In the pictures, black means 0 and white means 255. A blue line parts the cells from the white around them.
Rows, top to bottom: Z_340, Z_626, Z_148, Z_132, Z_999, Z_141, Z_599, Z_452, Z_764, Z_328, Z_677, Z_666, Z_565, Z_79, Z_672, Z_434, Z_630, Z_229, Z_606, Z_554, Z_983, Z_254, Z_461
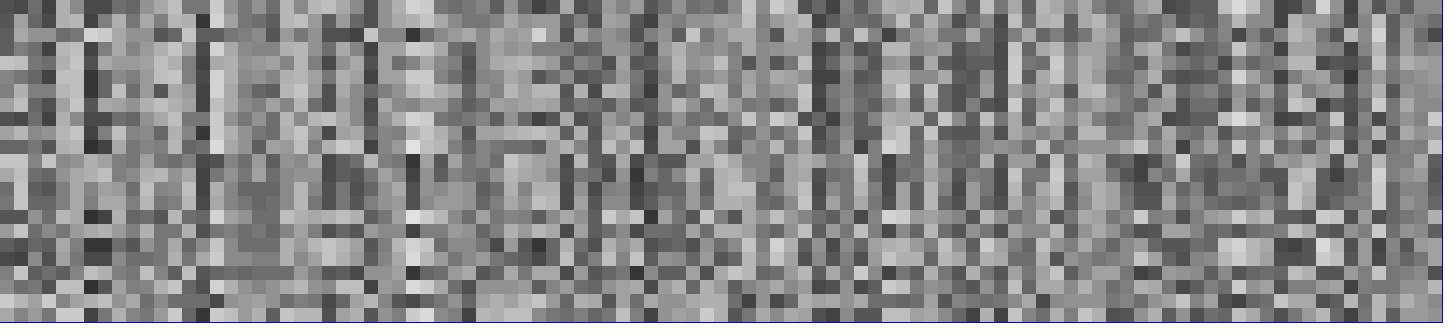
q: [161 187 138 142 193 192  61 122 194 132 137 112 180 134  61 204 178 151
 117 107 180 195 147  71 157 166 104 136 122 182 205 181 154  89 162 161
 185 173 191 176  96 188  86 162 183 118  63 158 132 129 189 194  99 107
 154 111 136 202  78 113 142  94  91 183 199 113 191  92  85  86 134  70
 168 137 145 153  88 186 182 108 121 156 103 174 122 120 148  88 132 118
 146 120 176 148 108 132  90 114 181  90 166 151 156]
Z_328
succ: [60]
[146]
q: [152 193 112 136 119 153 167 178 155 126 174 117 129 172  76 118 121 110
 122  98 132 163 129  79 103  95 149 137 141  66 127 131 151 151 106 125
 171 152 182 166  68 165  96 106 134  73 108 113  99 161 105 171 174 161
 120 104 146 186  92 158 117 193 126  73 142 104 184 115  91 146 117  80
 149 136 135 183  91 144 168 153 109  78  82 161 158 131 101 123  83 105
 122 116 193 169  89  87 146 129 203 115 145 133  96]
Z_630

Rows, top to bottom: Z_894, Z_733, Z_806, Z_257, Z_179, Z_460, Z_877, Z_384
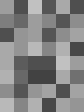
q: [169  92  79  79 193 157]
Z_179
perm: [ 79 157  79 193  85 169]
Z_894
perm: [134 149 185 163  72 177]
Z_384
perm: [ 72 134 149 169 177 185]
Z_257
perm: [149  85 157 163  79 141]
Z_806
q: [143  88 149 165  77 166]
Z_877
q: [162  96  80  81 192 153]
Z_179

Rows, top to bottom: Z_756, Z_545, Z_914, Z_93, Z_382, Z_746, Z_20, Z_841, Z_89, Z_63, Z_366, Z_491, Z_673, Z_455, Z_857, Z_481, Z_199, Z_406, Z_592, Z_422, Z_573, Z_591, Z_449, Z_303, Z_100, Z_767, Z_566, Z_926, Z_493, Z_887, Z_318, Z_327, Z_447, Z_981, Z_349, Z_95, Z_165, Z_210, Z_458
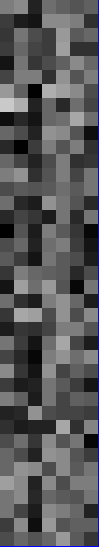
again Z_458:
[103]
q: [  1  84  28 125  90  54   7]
Z_199
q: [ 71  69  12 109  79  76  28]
Z_592

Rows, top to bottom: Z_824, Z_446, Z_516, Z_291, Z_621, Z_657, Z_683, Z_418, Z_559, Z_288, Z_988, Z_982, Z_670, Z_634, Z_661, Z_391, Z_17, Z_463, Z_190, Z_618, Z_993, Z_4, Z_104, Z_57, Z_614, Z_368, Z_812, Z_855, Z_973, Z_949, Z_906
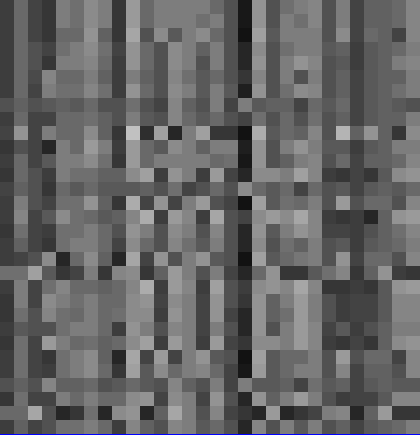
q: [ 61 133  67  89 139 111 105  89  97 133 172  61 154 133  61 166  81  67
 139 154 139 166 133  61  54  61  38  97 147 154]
Z_391
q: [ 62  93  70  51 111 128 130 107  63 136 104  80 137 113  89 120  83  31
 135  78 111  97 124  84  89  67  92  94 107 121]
Z_463
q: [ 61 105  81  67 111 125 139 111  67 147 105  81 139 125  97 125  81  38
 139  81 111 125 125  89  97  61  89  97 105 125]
Z_291
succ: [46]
[160]
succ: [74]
[133]
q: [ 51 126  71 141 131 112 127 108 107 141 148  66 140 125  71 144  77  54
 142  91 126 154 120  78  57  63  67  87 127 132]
Z_4
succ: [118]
[125]

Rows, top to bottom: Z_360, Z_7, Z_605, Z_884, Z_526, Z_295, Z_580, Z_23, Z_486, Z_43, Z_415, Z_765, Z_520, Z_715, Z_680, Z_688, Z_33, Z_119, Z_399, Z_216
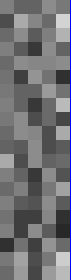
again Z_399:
[120]
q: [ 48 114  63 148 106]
Z_119
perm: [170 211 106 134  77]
Z_7
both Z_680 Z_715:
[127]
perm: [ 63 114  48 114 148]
Z_295

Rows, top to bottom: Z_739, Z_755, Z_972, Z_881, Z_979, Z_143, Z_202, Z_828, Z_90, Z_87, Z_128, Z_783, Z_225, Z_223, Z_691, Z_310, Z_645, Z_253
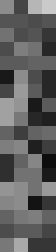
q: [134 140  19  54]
Z_691
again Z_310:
[99]
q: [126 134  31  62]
Z_128

